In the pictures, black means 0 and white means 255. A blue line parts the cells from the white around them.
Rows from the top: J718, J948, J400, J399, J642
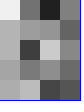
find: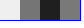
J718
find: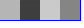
J400
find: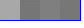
J399

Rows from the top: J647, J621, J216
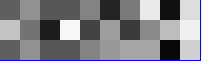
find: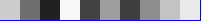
J621
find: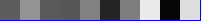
J647

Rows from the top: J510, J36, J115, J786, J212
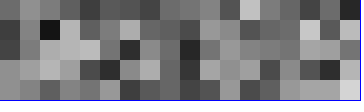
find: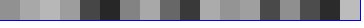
J786
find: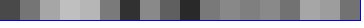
J115

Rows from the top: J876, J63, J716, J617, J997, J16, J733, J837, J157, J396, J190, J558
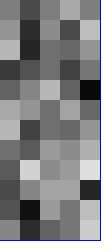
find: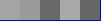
J16
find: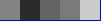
J558
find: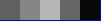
J997

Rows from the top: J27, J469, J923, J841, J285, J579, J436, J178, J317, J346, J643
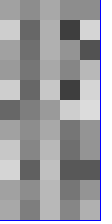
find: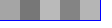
J643
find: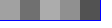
J923

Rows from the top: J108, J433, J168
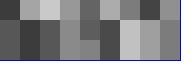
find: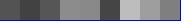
J168
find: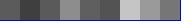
J433

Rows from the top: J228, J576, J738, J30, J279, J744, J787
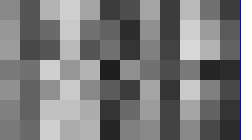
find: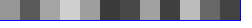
J228
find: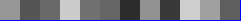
J576
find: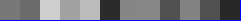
J787
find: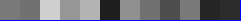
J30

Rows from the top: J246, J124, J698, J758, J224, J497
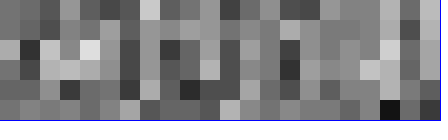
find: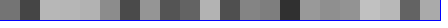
J758
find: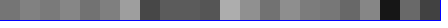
J497

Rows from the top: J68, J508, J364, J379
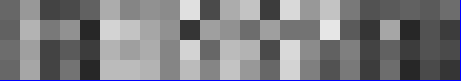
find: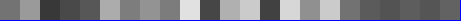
J68
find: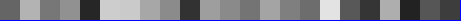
J508
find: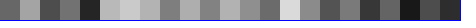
J379

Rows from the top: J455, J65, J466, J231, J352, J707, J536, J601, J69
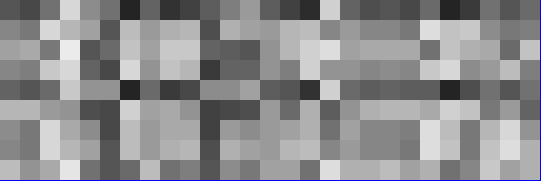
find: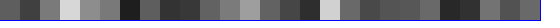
J455
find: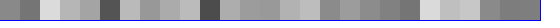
J65

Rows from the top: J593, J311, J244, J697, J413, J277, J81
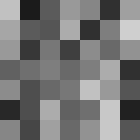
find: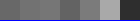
J697
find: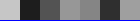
J593
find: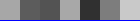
J311

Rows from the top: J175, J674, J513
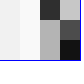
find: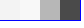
J674
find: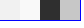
J175
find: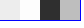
J175
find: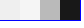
J513

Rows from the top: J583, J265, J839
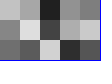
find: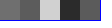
J839
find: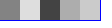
J265

